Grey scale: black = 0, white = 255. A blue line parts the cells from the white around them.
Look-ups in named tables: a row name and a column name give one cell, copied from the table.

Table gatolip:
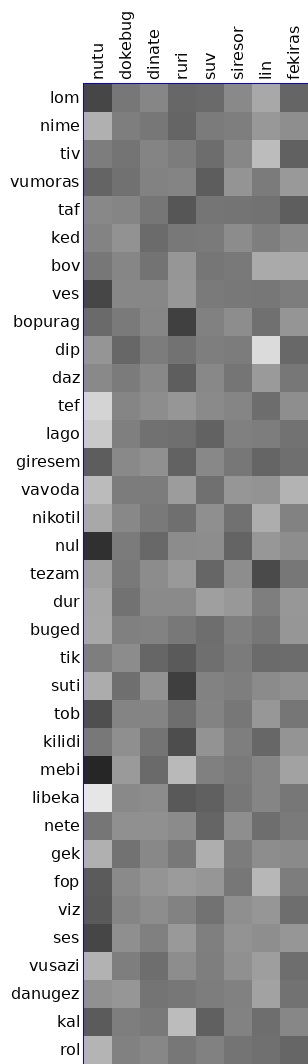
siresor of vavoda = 150
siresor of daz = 117
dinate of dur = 138
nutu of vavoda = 187
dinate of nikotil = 121
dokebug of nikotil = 136
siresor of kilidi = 126
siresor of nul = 100
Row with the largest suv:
gek

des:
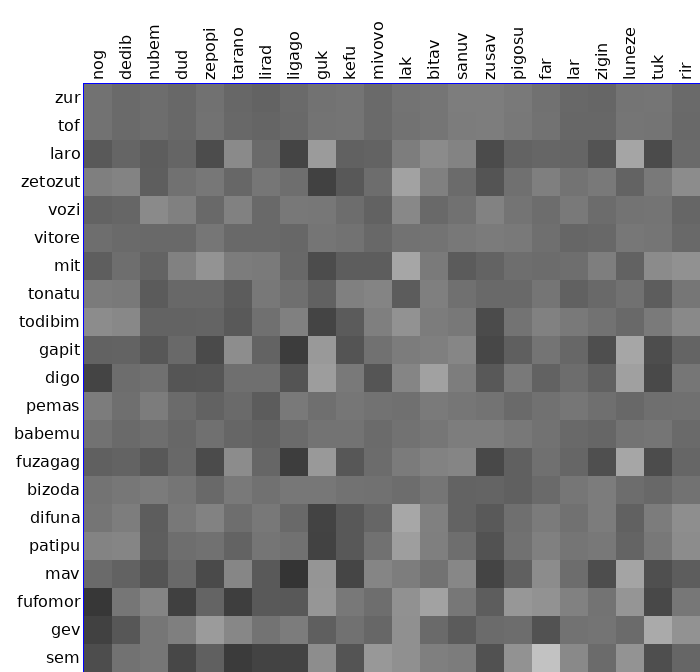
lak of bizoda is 109
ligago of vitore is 103
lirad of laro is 106
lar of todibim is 121
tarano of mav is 134
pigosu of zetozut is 112

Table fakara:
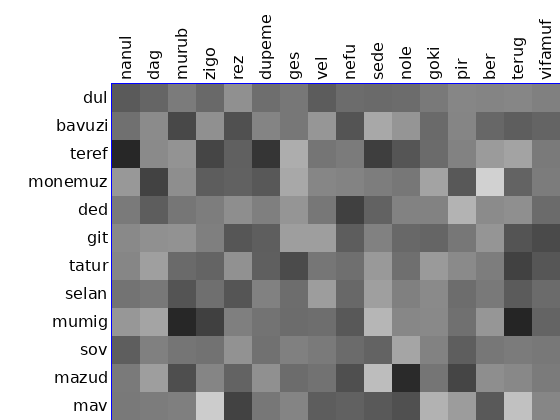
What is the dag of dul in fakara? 101
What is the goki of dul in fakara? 121
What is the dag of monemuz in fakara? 66
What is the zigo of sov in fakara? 114
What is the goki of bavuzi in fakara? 106
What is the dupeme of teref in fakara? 53
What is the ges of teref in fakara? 173
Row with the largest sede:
mazud

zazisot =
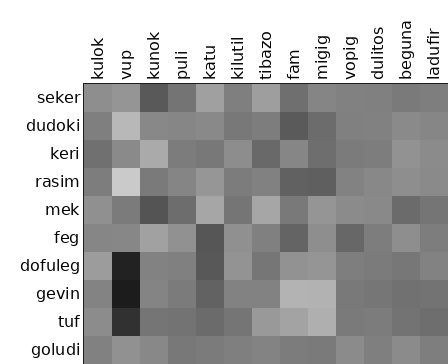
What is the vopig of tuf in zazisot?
122
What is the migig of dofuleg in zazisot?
149
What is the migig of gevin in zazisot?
178
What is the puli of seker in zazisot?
116
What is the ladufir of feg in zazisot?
125
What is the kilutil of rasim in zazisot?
124
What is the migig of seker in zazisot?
133
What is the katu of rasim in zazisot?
150
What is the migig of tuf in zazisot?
175
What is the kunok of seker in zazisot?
89
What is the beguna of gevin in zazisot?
113
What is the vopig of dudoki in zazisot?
128
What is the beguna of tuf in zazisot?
115
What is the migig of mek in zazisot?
149
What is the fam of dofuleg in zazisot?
146
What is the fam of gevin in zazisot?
179
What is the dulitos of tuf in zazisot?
124
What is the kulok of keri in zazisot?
112

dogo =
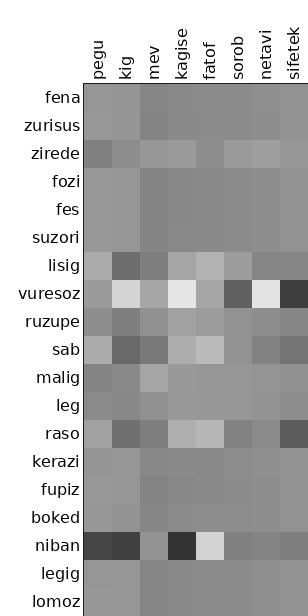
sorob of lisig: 157
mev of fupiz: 131
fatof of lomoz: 139
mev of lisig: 127
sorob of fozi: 139
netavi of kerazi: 143
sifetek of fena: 146
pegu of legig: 150
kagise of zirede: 154
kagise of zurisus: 137
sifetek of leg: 141
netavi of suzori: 142
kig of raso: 112
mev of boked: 134

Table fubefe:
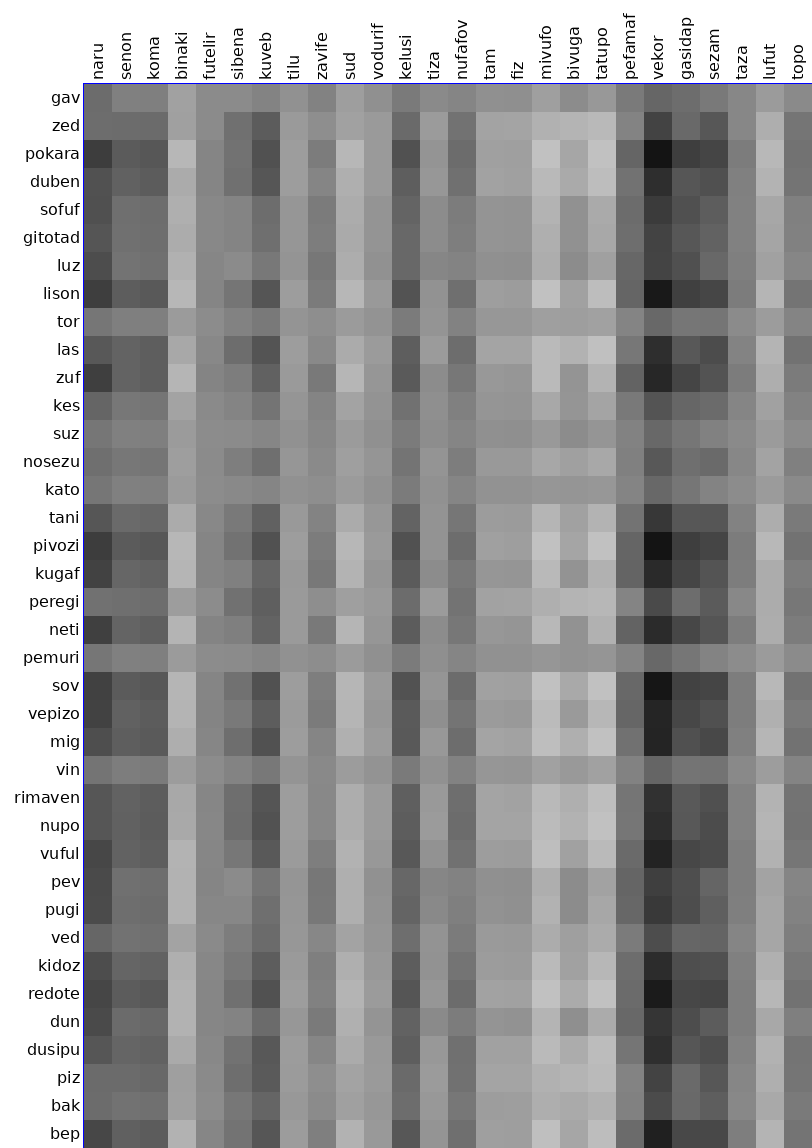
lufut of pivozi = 184
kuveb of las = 84
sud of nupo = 173
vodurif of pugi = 147
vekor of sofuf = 59
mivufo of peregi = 175
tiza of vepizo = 143
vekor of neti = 43
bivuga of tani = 161
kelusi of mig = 89
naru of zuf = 63
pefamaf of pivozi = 101
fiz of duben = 160
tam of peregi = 162
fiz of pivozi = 158
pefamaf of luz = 103
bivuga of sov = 169

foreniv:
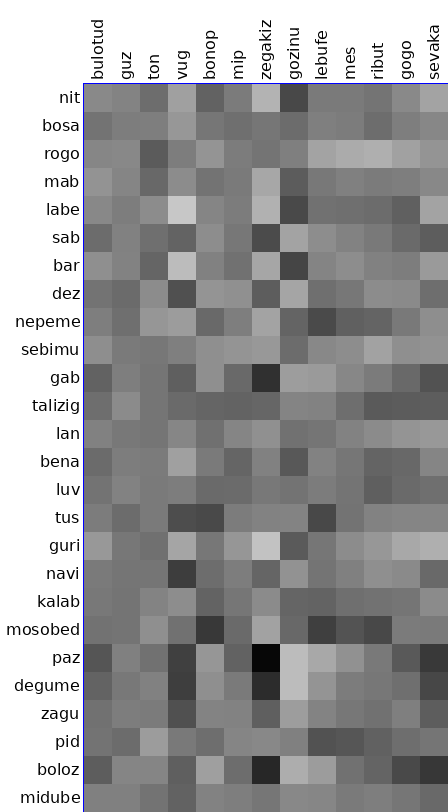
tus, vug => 77
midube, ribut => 126
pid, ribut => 97
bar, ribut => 129
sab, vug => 99
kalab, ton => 131
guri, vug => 165
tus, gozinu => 131
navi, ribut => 143
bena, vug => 160
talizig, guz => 139
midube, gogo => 118

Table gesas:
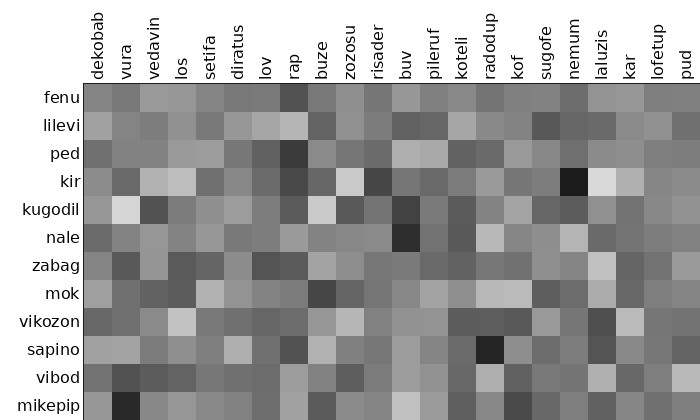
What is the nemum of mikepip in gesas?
126
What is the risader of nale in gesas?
138
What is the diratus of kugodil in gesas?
156
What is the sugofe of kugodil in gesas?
102
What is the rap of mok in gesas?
123
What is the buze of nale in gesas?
131
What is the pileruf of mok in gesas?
162
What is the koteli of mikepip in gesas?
95
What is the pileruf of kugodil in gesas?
122
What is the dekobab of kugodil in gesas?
150
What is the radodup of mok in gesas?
183
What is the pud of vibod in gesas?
185
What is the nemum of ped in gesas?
111
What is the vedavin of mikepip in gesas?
136
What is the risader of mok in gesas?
117
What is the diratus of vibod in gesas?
112
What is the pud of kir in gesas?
139
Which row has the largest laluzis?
kir

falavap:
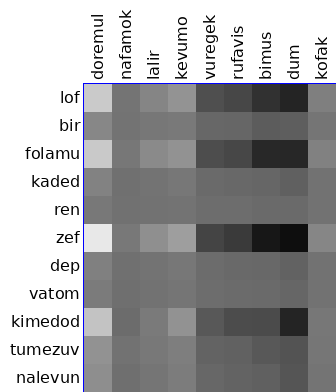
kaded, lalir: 115
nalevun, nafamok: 111
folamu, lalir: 138
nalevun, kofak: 116
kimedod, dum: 36
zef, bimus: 23
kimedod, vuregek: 88
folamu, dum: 39
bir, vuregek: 103
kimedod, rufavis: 76
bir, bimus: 92
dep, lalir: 115
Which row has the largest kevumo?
zef

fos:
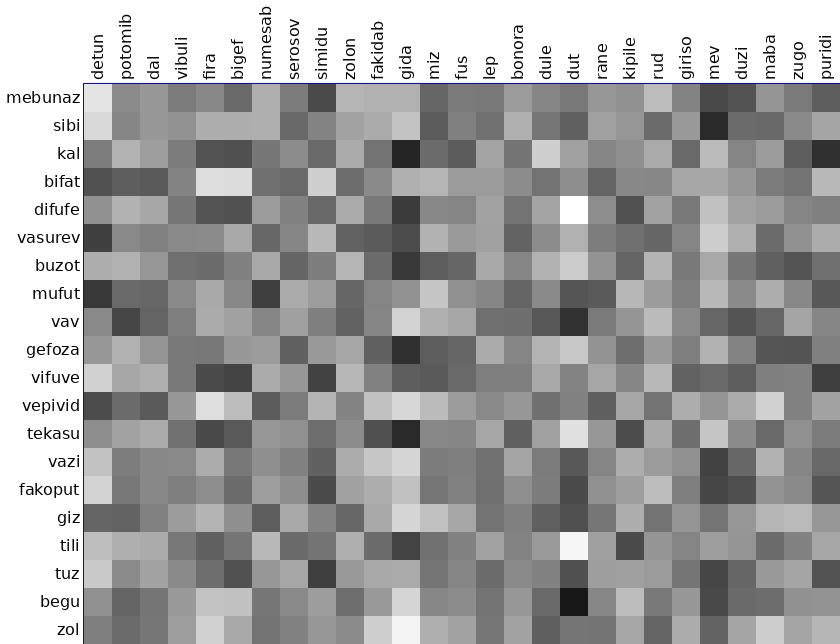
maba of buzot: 97
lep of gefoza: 171
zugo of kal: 94
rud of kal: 170
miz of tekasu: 136
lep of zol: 119
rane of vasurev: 125
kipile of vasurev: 112
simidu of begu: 157
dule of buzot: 178
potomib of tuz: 139
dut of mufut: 86
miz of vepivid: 187
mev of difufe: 193
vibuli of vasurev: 137
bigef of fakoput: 108
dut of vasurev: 177
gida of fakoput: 192
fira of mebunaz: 136

